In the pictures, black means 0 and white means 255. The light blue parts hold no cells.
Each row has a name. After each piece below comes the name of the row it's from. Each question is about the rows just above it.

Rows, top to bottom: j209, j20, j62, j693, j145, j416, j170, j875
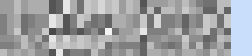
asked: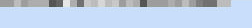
j209

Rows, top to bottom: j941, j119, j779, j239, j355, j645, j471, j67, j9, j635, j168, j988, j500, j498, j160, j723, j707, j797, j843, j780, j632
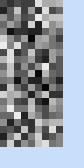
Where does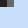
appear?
j355
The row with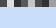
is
j67
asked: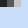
j119
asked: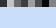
j500
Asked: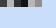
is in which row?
j160

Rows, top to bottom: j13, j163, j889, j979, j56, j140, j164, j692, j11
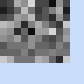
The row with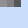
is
j140
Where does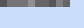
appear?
j164
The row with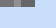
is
j164
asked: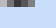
j163

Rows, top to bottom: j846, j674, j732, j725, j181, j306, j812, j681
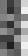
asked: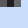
j812
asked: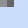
j732
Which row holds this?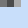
j181
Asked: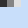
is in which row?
j725
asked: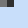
j674
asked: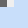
j812
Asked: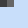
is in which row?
j846

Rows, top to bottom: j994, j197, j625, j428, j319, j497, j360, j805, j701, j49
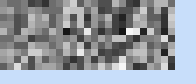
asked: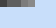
j497
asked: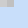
j197
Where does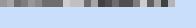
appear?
j197

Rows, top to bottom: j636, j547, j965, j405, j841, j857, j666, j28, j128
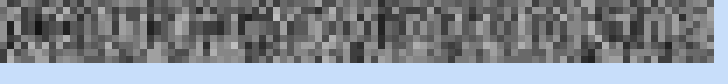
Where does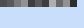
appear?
j666
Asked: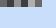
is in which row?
j547
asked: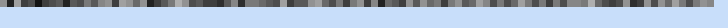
j841
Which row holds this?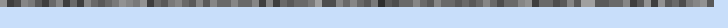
j636
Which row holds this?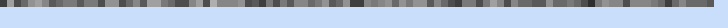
j28
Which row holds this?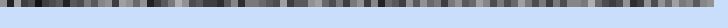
j405
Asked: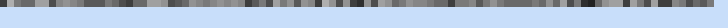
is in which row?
j128

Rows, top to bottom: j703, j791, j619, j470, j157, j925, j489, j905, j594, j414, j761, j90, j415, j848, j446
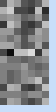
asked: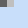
j415
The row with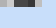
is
j791
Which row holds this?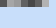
j446

